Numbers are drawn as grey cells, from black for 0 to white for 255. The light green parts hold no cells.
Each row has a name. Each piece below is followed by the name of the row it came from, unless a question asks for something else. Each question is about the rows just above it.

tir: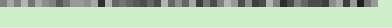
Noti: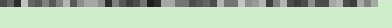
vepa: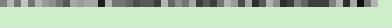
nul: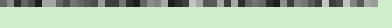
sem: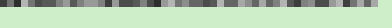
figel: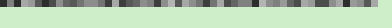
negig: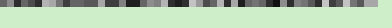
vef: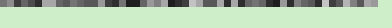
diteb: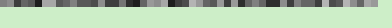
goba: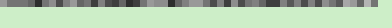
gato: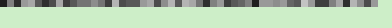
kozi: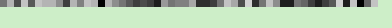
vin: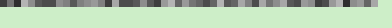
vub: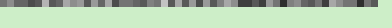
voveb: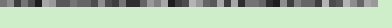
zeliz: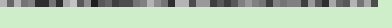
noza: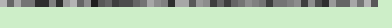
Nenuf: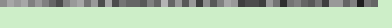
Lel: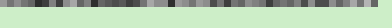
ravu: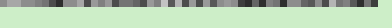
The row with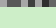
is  nul
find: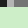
vepa
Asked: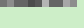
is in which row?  sem
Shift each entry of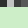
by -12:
[ 34 183  50  76]
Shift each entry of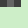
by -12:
[50 89 50]

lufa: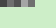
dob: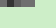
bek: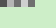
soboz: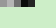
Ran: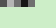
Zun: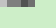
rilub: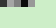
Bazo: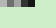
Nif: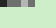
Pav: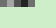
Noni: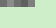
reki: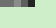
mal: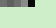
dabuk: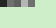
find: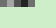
Pav
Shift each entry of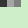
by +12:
[ 64 177 139]
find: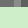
reki
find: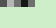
Ran
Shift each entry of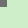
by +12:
[123]
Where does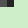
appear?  Pav
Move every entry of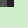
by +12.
[94 48]

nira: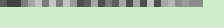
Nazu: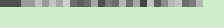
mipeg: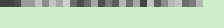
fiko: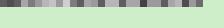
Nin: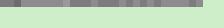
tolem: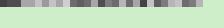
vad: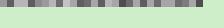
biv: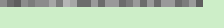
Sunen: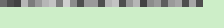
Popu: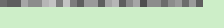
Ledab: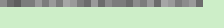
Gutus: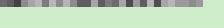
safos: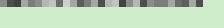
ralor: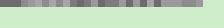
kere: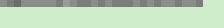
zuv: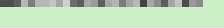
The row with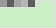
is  Popu
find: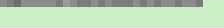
kere

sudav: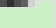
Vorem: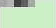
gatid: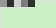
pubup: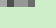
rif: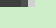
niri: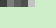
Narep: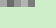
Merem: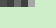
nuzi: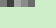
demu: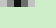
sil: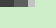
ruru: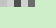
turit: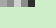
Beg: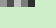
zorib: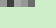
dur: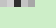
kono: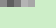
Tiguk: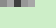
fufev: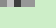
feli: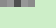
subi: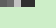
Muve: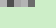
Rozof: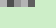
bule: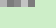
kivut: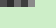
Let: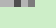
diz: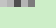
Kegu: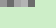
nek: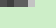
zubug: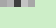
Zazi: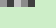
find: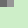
Narep
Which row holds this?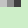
Zazi

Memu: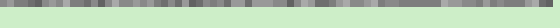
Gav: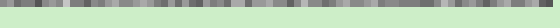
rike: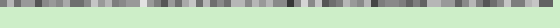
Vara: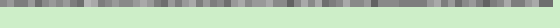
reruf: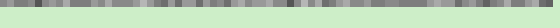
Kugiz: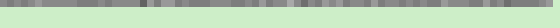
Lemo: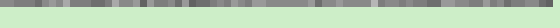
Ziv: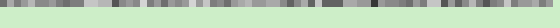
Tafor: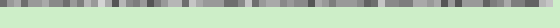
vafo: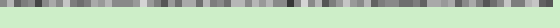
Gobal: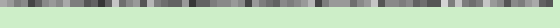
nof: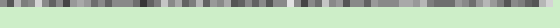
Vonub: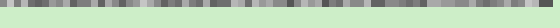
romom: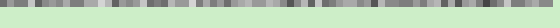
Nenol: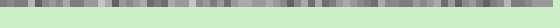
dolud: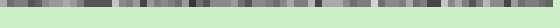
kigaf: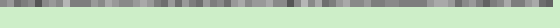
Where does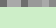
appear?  Gav
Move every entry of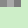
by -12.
[125 157 113]
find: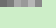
vafo
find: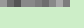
dolud

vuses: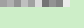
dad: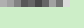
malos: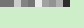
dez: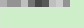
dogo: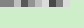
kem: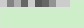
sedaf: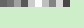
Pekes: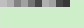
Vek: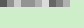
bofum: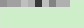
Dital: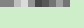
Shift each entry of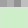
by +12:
[173 188 159 203]
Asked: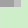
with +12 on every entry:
[173 173 203]
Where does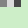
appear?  sedaf
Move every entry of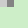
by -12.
[192 119]
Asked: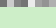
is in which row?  malos

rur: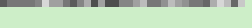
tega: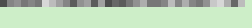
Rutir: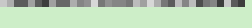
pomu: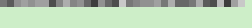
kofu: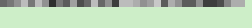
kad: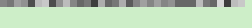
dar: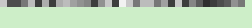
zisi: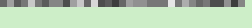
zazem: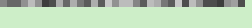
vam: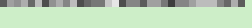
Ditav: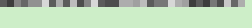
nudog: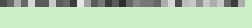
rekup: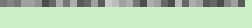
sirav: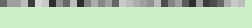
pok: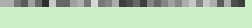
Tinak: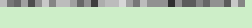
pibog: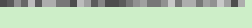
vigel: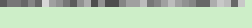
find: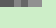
Tinak
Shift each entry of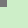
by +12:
[131]
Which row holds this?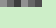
pomu
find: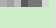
Ditav
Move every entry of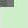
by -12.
[ 91 107]
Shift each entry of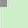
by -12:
[133]

